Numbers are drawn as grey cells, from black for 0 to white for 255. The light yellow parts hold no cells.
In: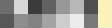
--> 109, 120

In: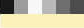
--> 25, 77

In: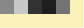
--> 135, 115

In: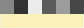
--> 135, 70

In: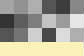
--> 164, 174

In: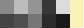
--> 137, 25

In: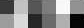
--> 58, 6

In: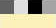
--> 97, 164

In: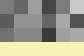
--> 124, 168

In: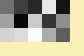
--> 112, 94
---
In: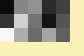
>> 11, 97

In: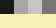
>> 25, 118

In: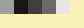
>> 158, 231

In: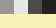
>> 150, 34

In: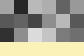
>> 164, 111

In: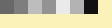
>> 104, 17

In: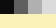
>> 12, 219

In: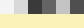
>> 244, 79

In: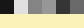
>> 22, 105
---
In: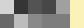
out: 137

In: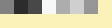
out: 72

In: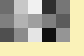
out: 229

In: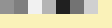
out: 241

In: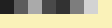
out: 170

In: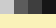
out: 62

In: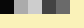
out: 205
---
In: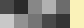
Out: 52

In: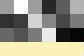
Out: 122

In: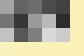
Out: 44

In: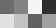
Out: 161

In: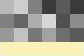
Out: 140

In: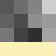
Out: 154

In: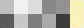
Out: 60
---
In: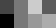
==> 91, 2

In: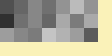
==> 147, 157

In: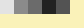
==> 83, 227

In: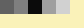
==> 209, 97

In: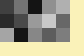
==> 176, 165

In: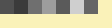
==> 101, 80

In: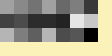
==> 56, 181

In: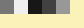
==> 152, 118

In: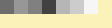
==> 246, 109

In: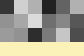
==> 177, 155
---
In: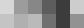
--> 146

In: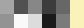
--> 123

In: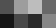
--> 135

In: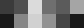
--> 25

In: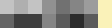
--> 91

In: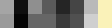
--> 207

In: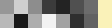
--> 98

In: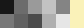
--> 230

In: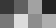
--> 174

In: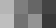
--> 57
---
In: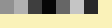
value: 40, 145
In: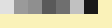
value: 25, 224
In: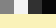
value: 8, 130
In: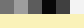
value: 243, 114
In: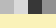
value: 145, 186
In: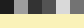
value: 115, 29
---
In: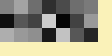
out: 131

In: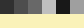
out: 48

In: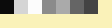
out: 11

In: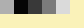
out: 175

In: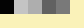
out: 3

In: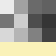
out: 235

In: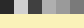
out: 41

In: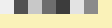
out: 239

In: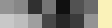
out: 147

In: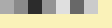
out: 171
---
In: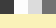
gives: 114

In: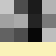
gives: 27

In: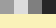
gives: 127

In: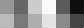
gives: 68

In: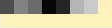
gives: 37

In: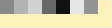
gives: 103

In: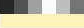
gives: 82

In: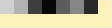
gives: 40
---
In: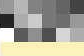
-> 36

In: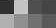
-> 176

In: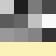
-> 91

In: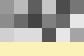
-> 140

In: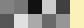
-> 86

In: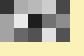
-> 163

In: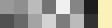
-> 81
